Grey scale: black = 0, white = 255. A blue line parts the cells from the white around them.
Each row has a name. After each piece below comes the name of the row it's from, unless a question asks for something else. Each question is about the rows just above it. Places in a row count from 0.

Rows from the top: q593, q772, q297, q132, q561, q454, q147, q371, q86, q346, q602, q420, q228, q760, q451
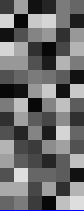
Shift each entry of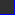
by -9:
[39]
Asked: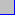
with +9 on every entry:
[201]
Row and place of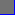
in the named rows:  q454, 3
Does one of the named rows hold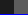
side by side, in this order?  no
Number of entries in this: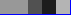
5

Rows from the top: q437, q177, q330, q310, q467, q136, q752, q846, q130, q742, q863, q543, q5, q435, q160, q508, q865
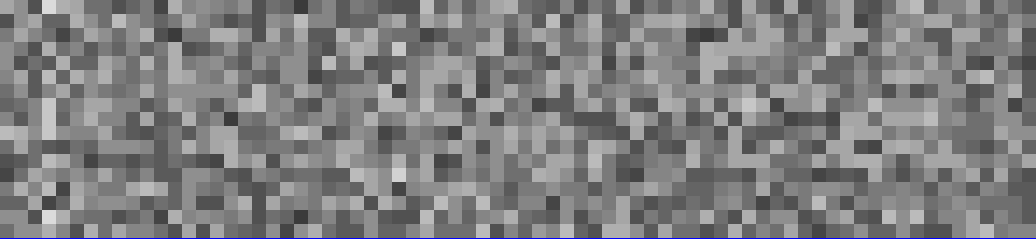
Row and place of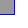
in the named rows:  q865, 38
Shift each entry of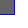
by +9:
[109]

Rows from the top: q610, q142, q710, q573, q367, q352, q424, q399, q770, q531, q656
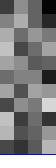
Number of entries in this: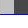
2
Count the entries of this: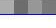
4

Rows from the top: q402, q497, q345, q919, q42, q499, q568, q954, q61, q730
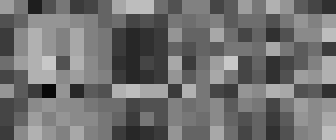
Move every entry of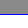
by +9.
[147 147]
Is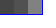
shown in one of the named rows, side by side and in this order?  no
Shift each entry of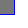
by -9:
[110]
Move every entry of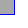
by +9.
[177]
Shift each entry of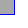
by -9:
[159]
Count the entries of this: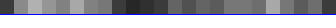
24
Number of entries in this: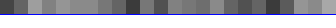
24

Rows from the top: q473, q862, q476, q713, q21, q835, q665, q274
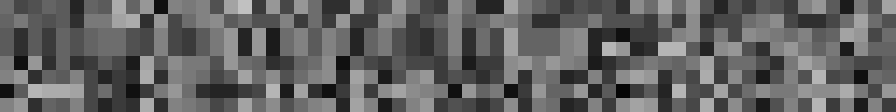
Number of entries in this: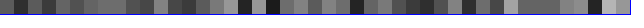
45
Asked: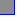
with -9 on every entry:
[131]

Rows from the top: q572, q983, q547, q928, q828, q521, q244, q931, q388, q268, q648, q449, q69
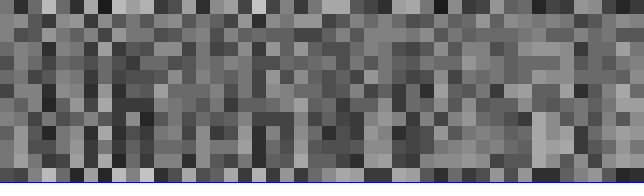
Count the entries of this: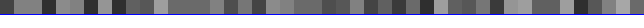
46
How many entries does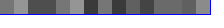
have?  15

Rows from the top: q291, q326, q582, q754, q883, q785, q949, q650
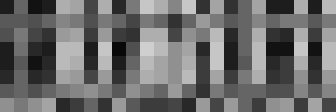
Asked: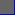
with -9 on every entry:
[92]
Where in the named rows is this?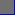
q754, 1
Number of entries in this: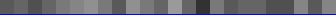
24
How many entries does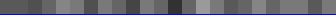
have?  24
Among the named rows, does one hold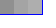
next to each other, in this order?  no

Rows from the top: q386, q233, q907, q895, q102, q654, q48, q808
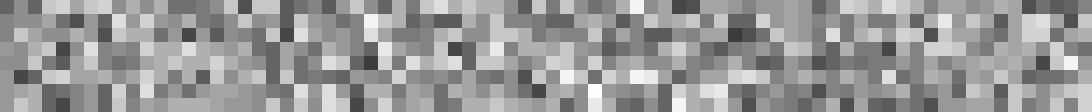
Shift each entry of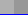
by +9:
[185 161]
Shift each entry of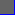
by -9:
[91]
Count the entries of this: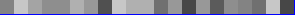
21
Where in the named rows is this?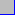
q895, 57

